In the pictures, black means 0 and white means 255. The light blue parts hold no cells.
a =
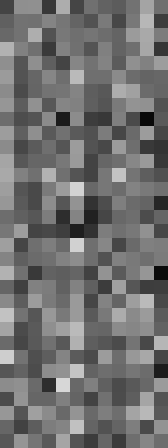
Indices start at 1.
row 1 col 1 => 68
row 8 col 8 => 85
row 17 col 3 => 68
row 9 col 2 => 77
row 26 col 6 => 91
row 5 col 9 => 91
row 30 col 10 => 164
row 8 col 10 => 147
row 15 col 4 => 141
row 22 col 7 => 70
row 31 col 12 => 147
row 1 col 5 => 173
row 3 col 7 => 117
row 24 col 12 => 98
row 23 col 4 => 152
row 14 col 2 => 85
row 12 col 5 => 120
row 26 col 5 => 132
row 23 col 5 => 121
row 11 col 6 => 156
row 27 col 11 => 108
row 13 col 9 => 195
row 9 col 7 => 61
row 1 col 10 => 114
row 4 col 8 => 128
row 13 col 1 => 169
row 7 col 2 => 75
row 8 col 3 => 145
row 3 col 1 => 104
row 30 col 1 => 151
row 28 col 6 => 104
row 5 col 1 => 143
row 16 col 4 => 125
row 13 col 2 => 129
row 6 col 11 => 100
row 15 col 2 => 90
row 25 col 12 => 182
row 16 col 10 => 110
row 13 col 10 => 116

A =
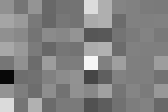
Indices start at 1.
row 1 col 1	145
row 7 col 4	142
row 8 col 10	125
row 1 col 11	123
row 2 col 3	121
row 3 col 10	123
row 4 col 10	129
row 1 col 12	122
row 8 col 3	177
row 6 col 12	114
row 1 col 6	115
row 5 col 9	159
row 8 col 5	122
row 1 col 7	220
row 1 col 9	132
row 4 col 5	118
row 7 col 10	133
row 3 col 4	139
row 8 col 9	113
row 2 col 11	128
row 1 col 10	129
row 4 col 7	172
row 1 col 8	175
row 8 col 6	122
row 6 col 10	126
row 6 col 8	95
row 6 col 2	110
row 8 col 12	104
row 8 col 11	130

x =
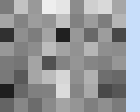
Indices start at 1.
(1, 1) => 123
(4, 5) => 163
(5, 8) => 128
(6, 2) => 89
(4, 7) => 182
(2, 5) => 192
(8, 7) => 127
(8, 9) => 123
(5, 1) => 122
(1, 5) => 229
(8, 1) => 100
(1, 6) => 140
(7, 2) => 104
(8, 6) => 149
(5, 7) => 133
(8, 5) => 164
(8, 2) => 135
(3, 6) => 152
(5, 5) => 131
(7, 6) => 133
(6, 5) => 214
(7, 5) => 219

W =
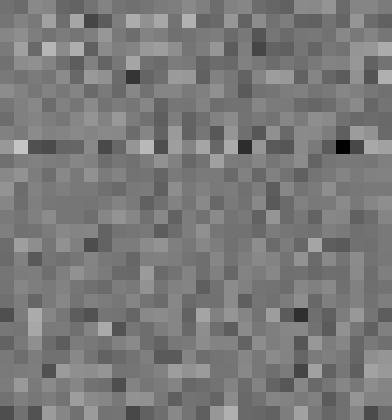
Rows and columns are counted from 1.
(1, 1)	113
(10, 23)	137
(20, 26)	138
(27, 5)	155
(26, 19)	120
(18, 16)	125
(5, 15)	100
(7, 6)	132
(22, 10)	133
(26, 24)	127
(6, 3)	123
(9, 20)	115
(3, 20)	118
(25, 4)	108
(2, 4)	161
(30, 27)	75
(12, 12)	145
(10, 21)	105
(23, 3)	171
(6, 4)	117
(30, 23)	120
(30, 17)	176
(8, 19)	134
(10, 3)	139
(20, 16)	128
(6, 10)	53
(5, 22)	111
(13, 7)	145
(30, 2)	113
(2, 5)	110
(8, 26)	138
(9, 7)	148
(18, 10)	124
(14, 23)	123
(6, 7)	153
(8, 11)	134
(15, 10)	122
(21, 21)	109
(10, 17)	149

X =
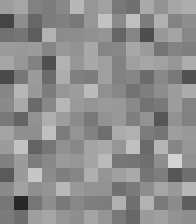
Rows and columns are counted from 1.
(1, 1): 157
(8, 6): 154
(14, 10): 123
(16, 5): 149
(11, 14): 151
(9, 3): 146
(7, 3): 153
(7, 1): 134
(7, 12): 142
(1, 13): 166
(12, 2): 155
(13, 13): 87
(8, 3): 106
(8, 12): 121
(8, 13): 156
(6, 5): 173
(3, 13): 164
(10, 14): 153
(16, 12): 160
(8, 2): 170
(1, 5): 136
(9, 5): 157
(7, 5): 150
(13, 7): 175
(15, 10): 112
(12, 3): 125
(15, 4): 142
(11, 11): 106
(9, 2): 100
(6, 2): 119
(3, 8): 149
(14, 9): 112
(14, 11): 141
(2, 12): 176
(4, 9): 135
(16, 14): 142
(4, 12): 116

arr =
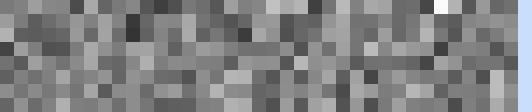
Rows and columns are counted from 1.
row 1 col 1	122
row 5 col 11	175
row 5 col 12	126
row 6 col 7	132
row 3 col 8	163
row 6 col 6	124
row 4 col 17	127
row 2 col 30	119
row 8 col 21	156
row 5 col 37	88
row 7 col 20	106
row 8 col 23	161
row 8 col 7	124
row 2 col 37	139
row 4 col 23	147
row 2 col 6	150
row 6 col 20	86
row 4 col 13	97
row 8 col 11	118
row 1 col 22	180
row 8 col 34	127
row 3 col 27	104
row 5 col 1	114
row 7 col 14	113
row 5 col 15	127
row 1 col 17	159
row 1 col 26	129
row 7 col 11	107
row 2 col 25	166
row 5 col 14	136
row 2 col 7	129
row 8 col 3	108
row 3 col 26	118
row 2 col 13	134
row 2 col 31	164
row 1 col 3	158
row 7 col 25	75
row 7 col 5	137

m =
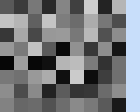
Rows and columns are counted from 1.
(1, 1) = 89
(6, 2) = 113
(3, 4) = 152
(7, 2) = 76
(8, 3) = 107
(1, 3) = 120
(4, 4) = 90
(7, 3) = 138
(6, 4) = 172
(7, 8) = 107
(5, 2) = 158
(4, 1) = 152
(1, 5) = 133
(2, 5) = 125
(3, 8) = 81
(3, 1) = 55
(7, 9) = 141
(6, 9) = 112
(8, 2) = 103
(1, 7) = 205

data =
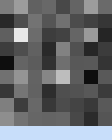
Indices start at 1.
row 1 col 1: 125
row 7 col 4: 45
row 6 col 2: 148
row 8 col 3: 104
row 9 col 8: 85
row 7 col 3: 98
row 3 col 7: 154
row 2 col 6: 76
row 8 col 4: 56
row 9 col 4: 100
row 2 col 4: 85
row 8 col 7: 57
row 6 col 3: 99
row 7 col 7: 88
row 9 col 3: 102
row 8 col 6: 68
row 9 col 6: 72
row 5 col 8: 52
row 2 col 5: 113
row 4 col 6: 81

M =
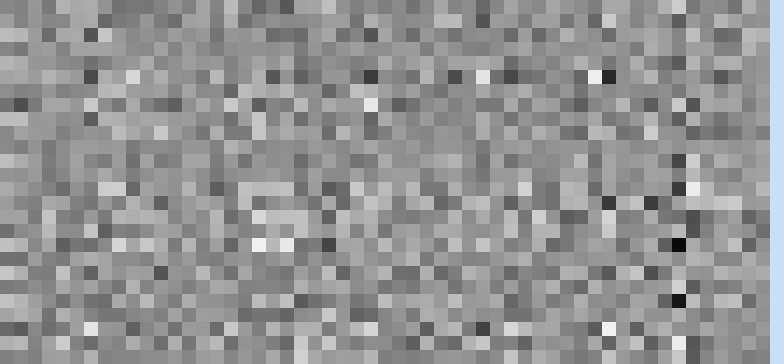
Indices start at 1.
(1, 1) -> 134
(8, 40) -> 156
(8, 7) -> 201
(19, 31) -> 123
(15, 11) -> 155
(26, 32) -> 149
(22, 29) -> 156
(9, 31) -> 154
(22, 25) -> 148
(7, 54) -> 139
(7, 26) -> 191
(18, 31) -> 154
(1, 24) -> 191
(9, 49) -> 94
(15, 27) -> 194
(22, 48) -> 99
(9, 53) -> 136
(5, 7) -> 113
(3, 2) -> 182
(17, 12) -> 161
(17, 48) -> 155
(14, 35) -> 133
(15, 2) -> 133
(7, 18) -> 187
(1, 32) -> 166
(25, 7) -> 108
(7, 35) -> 166
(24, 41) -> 130
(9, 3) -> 152
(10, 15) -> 118
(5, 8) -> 129
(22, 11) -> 185
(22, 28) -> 188
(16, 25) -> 190
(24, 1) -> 105
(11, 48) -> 156
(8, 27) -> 231
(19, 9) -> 139
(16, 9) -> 179
